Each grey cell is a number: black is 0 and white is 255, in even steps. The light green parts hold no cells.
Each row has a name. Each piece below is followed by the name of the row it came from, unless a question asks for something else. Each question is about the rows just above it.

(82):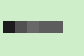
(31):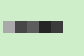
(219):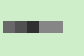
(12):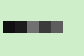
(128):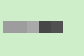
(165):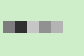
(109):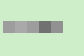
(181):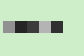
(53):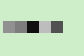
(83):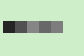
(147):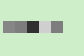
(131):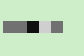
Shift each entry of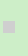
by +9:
[216]
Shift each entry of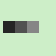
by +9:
[ 46  90 143]
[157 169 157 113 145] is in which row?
(109)
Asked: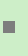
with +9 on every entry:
[134]
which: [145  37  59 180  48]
(181)

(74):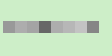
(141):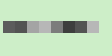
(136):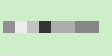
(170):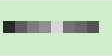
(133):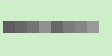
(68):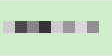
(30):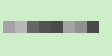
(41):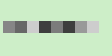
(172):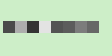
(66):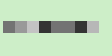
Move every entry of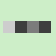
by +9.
[214  71 133  71]
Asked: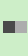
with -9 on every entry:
[ 65 164]
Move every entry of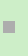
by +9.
[182]
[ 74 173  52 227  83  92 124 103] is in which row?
(172)
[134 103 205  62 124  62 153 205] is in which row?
(41)

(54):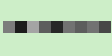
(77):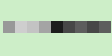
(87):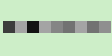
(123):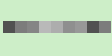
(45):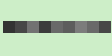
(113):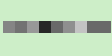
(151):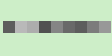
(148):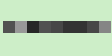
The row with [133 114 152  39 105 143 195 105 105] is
(113)
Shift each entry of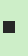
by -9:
[30]
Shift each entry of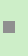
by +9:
[152]
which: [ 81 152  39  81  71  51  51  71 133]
(148)
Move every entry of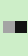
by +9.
[173  28]
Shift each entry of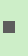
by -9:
[84]
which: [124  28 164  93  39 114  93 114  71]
(54)

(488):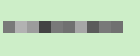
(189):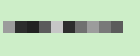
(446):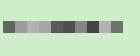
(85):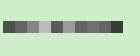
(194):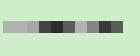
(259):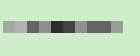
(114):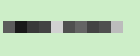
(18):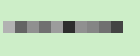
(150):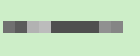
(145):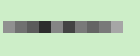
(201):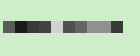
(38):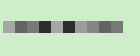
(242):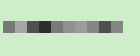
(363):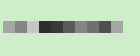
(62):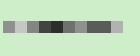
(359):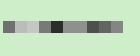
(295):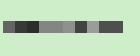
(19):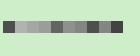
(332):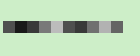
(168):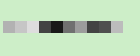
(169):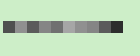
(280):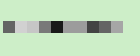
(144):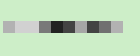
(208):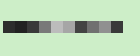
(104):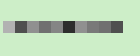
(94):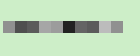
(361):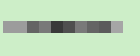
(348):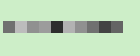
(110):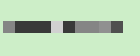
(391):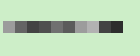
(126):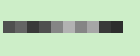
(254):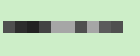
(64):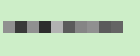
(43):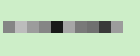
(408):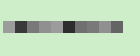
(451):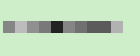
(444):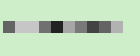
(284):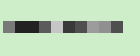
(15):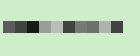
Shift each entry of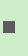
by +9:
[100]
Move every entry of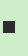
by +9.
[54]
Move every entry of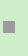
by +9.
[165]
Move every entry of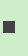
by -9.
[58]
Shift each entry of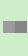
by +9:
[165 142]
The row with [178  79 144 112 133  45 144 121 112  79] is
(104)

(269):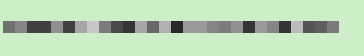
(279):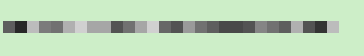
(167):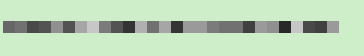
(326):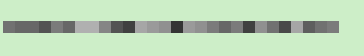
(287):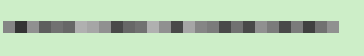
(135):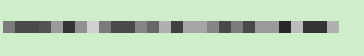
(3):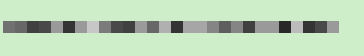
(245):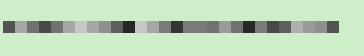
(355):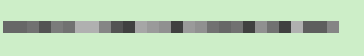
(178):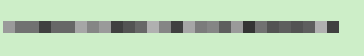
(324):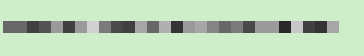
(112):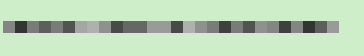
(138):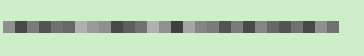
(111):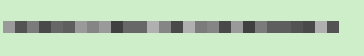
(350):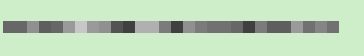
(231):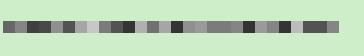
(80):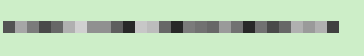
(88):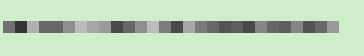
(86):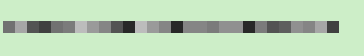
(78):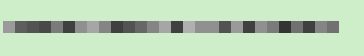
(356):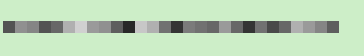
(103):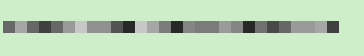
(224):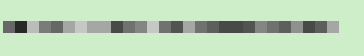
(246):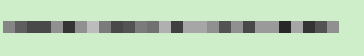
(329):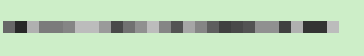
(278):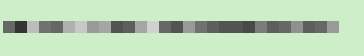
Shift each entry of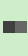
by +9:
[ 73 112]
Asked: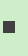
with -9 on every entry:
[55]
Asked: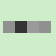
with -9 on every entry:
[135  43 145 135]
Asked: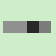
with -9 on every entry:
[135 135  31 114]

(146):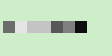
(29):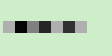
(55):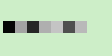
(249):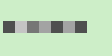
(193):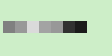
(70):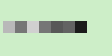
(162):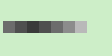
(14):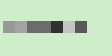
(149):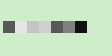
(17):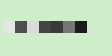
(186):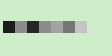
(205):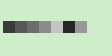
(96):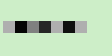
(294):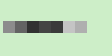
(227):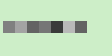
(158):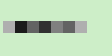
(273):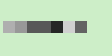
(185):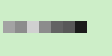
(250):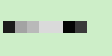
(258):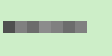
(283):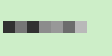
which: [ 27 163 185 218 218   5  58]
(250)
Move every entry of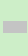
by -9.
[187 187]
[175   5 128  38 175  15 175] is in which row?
(96)
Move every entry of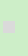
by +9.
[227]
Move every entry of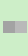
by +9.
[172 194]
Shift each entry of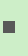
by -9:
[79]

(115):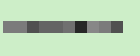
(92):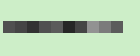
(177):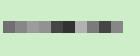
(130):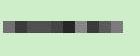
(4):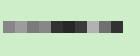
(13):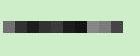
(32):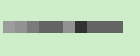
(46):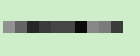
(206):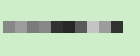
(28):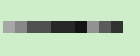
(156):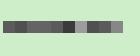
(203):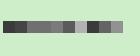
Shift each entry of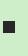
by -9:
[30]
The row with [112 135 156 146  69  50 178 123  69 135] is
(177)
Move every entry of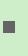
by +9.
[109]
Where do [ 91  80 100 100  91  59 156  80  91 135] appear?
(156)
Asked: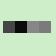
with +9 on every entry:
[ 78  20 144 132]
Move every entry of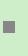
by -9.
[126]
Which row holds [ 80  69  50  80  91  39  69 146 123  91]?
(92)

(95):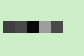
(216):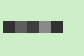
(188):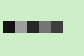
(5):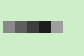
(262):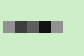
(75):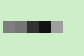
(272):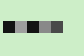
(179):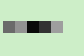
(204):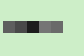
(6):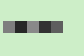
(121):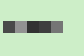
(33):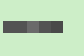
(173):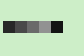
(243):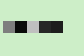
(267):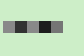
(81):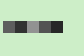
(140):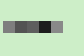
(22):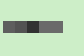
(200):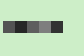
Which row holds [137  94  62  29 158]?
(5)
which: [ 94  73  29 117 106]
(204)
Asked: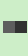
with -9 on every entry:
[85 41]
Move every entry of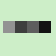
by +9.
[155  71 103  28]
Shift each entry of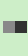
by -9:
[128  41]
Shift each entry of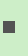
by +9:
[92]
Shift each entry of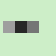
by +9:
[167  48 126]

